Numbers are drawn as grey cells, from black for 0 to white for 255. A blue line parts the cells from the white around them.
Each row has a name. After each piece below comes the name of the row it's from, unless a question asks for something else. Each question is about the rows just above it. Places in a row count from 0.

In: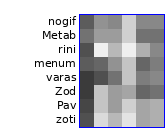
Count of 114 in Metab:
3
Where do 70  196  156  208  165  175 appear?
Pav

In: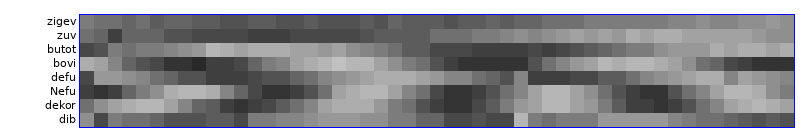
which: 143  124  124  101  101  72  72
dib
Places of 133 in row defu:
4 17 26 27 31 40 46 50
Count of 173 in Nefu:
4
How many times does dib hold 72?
6

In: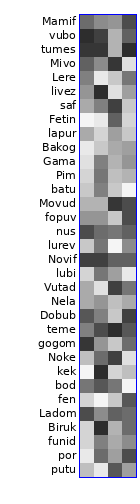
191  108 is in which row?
Noke
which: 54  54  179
tumes
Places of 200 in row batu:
0 2
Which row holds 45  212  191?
kek

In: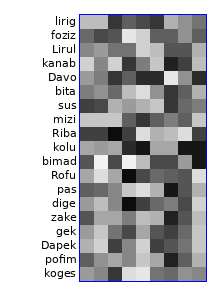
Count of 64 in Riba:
4
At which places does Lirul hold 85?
6 7
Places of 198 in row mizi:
0 1 2 8
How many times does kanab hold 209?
2
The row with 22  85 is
pas
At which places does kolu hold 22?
4 7 8
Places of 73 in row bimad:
2 5 6

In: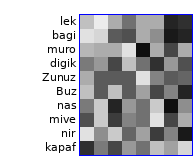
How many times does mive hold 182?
0
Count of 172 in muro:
4
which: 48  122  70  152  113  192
kapaf
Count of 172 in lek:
3
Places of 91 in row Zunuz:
1 2 3 6
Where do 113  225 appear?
mive

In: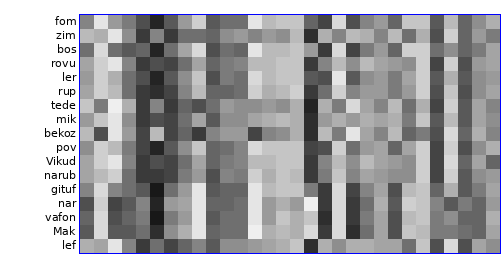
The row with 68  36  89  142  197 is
pov
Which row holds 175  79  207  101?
zim
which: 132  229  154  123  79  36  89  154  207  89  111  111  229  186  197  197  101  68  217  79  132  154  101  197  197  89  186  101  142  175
fom
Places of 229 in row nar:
8 12

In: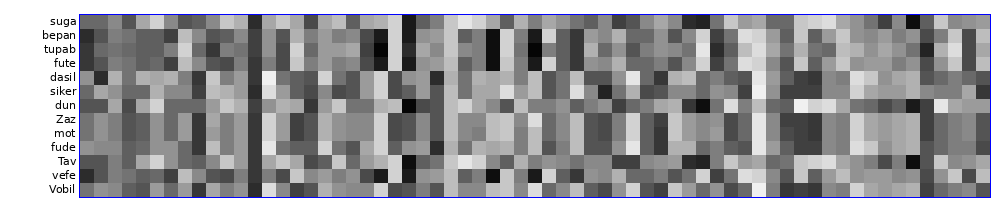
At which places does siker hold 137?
6 7 17 36 42 43 46 53 54 60
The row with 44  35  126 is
Tav
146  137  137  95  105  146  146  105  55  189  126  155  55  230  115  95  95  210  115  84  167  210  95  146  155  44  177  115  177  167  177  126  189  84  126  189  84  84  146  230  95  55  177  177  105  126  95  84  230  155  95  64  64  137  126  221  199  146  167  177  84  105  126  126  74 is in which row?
fude
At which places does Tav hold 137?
9 29 34 36 37 40 62

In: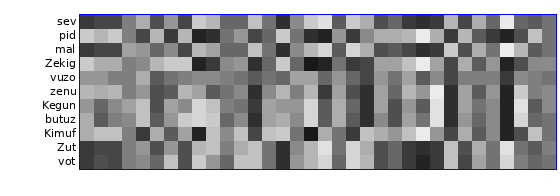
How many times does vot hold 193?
4
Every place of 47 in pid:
9 16
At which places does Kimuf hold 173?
0 5 17 21 27
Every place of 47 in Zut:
14 24
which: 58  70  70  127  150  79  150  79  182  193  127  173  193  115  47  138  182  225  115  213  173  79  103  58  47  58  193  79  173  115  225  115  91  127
Zut
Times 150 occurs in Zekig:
2

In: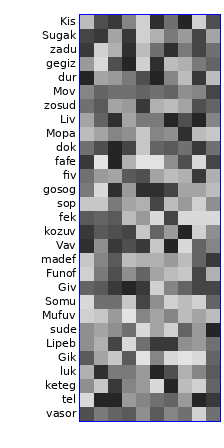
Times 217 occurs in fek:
4
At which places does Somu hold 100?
9
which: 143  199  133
Mopa
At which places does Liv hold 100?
1
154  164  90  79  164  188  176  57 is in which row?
fiv
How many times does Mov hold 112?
3

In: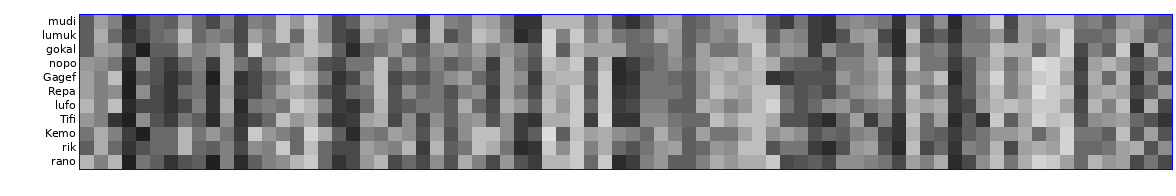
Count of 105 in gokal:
8
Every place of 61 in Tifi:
6 19 31 36 52 56

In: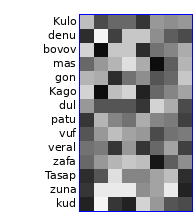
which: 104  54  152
Kulo
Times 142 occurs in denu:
1
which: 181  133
patu
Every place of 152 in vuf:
1 4
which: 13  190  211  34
Kago
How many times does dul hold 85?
3
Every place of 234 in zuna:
1 2 3 6

